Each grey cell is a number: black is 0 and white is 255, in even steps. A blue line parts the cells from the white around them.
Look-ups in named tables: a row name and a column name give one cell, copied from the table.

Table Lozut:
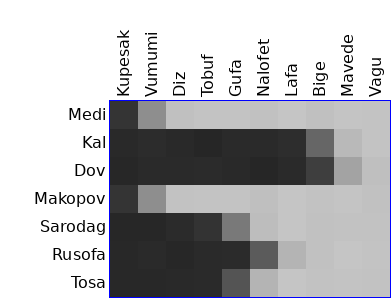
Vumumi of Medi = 142
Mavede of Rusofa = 197
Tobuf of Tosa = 42
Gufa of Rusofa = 43
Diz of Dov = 42
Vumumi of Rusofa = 42
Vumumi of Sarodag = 39
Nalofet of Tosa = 180
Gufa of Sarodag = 121

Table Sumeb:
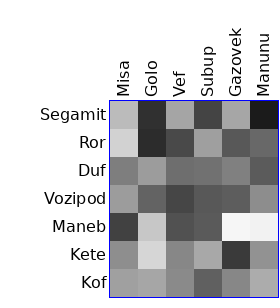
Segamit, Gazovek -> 166
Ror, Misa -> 210
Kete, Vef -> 135
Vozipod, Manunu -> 141
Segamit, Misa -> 187
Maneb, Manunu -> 242
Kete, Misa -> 142
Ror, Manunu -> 104
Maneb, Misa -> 65
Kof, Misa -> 160
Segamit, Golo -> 48
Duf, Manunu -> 91
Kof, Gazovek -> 135
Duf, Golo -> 156
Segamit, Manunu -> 27
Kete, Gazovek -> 58

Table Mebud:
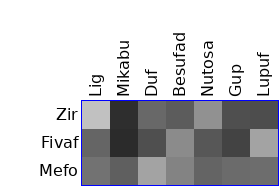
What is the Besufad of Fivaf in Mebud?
139
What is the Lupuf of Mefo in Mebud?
109
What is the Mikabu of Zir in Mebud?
46
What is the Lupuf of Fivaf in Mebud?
163
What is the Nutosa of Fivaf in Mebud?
87
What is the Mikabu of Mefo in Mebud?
95
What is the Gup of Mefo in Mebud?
107
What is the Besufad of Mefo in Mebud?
131
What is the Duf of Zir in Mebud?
104
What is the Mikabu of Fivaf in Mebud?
43
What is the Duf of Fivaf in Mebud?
79
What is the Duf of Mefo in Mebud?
163
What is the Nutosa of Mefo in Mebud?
100
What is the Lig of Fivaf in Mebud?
101
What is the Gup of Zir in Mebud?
79

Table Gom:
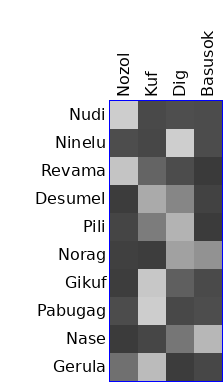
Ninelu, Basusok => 76
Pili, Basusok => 59
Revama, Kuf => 100
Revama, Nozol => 196
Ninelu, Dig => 206
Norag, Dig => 161
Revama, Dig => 76
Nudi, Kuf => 73
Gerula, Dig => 60
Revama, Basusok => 58
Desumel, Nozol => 60
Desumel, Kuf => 170

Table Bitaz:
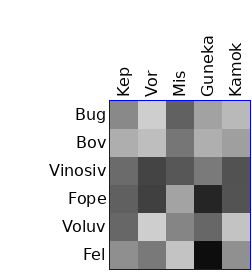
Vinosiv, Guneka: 122
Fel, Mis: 195
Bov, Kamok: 159
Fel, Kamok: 144
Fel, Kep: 143
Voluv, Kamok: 195
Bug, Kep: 137
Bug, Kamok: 185
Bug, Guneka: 162
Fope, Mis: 163
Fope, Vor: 64
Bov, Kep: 174
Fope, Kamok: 83
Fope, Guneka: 37
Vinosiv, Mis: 87
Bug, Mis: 97
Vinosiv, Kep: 107
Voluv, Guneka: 103
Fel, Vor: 121

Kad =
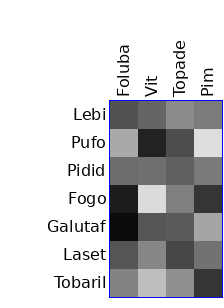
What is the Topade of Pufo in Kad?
77
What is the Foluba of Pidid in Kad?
108
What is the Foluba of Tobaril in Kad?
130
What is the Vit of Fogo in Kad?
219
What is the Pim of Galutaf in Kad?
165
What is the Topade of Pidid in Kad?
96
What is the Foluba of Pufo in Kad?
169
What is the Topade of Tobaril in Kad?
143
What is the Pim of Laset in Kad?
114
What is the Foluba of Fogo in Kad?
28
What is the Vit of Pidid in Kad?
111
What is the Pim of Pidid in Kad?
122
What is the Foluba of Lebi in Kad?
82
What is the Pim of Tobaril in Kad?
53
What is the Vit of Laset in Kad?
135
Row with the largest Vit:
Fogo

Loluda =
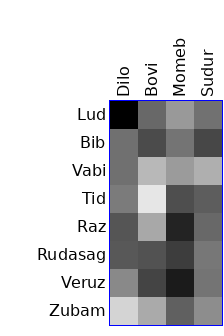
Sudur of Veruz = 116
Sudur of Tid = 93
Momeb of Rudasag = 61
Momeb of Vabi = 155
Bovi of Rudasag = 82
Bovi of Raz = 168
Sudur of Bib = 71
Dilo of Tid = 123
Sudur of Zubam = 141
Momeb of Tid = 78
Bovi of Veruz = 68
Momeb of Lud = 153
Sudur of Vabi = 175
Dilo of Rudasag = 88
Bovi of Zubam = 170
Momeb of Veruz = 27
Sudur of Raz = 104
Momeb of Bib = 116
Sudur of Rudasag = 119

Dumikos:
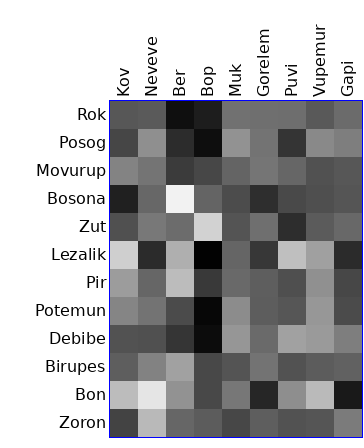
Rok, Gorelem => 111
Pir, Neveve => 102
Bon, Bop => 72
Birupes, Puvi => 82
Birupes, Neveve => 130
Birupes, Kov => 94
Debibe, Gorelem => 106
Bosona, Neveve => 103
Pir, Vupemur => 144
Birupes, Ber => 161
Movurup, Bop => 71
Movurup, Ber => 59
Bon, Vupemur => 186
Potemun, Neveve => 115
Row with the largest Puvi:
Lezalik

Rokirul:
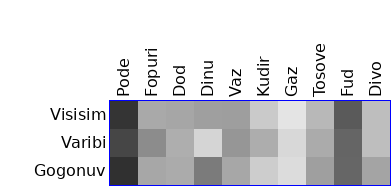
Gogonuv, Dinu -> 123
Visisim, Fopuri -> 169
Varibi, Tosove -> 171
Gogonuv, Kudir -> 205
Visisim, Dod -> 166
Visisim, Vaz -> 158
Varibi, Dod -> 174
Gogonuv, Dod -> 171
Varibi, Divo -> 190
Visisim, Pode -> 52

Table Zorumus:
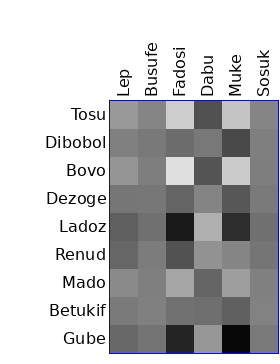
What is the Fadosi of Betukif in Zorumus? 113
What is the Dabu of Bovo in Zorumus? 84
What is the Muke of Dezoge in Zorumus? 87
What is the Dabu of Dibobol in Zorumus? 120
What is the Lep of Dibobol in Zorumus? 128
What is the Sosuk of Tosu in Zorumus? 133

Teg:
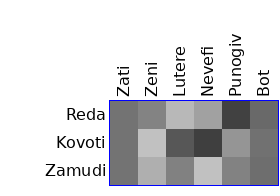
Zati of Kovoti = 115
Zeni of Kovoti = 193
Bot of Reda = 105
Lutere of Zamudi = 129
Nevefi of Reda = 161
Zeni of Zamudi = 175
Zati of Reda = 115
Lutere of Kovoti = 87
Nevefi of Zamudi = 193
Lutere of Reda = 184
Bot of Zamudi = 110
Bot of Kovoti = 113
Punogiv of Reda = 65
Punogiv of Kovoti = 149
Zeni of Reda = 131
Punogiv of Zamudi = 130
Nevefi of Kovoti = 63
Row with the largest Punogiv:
Kovoti

